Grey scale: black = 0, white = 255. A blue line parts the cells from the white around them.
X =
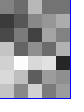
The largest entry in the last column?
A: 178
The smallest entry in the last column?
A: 38
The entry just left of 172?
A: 150
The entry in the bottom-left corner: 196
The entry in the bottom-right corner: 156
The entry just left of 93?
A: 190
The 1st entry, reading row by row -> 130
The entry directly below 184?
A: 136
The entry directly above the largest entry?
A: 100
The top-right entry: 115

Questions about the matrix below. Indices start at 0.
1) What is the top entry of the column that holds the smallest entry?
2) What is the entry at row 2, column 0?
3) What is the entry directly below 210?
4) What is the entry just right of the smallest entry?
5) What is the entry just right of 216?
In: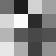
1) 28
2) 181
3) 43
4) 210
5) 251

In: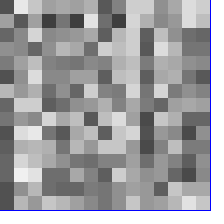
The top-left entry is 81
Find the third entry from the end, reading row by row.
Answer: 183
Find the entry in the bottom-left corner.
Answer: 81
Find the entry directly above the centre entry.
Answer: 130
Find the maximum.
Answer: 240
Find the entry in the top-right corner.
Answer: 206
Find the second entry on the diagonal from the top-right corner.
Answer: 220
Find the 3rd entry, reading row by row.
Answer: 198
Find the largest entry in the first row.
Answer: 232
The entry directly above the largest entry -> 213
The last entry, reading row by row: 198
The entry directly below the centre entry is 190
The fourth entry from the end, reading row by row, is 160
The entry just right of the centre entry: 130
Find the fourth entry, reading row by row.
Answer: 160
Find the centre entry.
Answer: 176
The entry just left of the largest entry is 102
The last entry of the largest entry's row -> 137
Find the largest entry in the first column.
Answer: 183
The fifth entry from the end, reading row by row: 152
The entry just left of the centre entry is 152
